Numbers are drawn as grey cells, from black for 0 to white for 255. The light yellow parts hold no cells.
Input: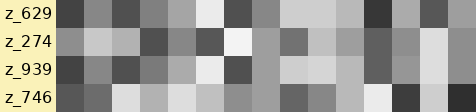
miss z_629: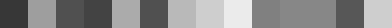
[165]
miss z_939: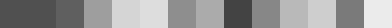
[150]
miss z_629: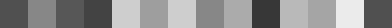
[128]
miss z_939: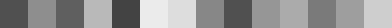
[213]

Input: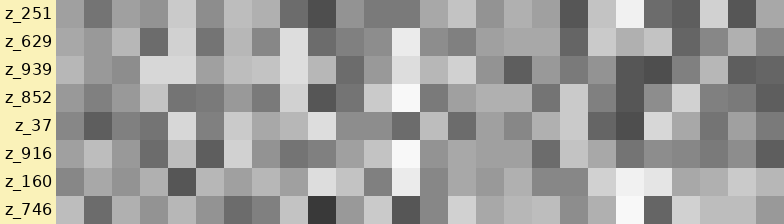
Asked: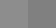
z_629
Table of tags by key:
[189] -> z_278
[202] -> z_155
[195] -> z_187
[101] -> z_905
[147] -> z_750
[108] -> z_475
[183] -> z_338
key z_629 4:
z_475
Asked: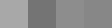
z_916

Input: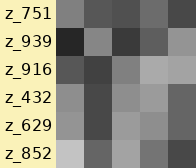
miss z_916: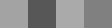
[65]
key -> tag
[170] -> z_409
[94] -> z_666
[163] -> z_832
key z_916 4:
z_409
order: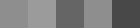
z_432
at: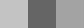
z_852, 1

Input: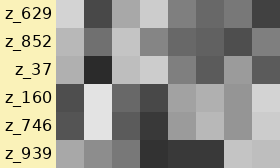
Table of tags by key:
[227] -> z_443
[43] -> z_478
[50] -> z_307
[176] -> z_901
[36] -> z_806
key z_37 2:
z_478
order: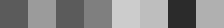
z_37
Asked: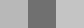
z_852

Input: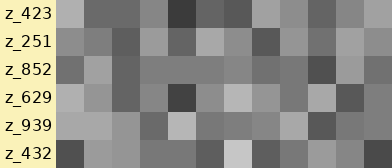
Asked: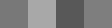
z_629
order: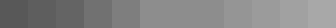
z_251
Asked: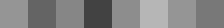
z_629
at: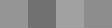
z_251, 9

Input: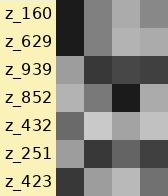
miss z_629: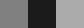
[179]
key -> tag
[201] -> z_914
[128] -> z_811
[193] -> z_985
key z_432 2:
z_914
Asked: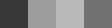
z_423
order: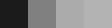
z_629
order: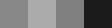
z_160
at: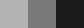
z_852, 1
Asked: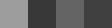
z_251

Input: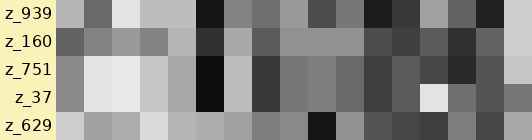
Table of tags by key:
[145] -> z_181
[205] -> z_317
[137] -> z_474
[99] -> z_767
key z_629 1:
z_317
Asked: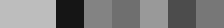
z_939
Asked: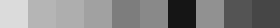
z_629

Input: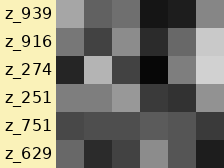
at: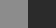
z_916, 3
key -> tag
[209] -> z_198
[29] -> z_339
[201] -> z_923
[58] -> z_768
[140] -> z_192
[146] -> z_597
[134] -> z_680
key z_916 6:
z_923
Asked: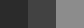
z_629
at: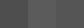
z_751, 3

